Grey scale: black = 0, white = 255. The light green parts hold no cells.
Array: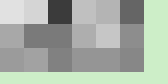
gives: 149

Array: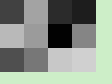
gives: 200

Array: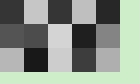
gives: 61

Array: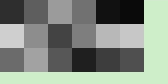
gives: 61

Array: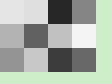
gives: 60

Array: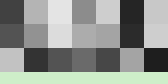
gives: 164

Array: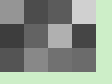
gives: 113

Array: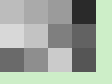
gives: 203
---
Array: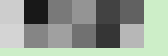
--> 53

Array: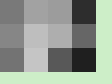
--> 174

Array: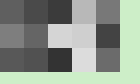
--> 207

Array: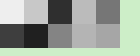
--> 180

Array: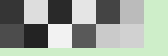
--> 201

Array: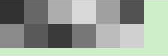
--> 188

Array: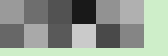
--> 73

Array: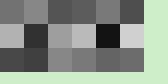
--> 19

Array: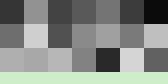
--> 122

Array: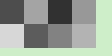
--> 130
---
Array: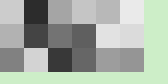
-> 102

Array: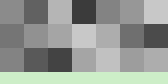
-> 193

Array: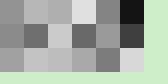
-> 169

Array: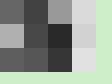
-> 86

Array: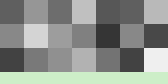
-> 115

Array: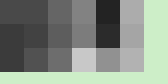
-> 200

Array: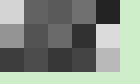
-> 55
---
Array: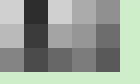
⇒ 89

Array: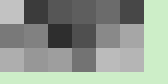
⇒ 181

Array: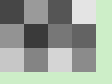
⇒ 139

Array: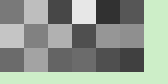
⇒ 64

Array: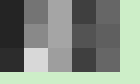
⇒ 102

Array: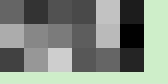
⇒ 36

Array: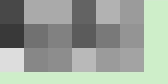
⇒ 163

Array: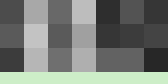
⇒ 39

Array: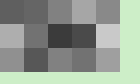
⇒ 159
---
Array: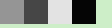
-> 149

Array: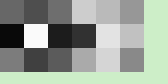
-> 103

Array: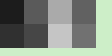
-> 28

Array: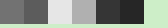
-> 114

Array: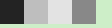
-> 35

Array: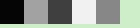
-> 5
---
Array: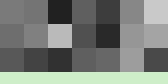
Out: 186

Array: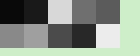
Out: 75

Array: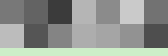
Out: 132

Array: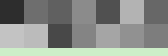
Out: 72

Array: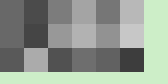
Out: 152

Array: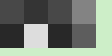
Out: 40

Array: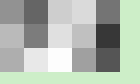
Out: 224
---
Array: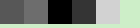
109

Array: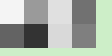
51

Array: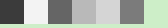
243

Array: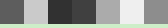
202

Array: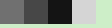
71

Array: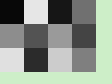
43

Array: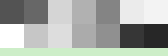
198

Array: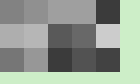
151

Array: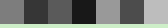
54
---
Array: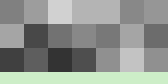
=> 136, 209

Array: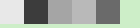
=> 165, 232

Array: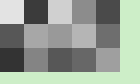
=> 153, 227

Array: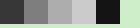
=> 173, 203

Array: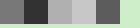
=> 176, 199

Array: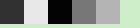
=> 3, 232
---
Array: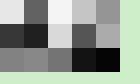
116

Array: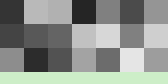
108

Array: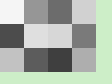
92

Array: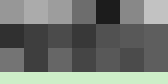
88

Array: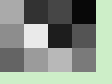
155

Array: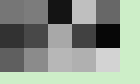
183

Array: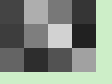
45

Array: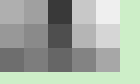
102

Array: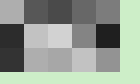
167
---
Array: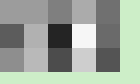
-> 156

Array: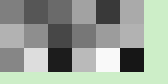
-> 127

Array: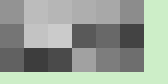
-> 147

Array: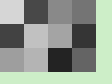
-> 214

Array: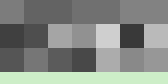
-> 124

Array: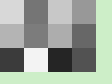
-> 216

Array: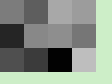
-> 124
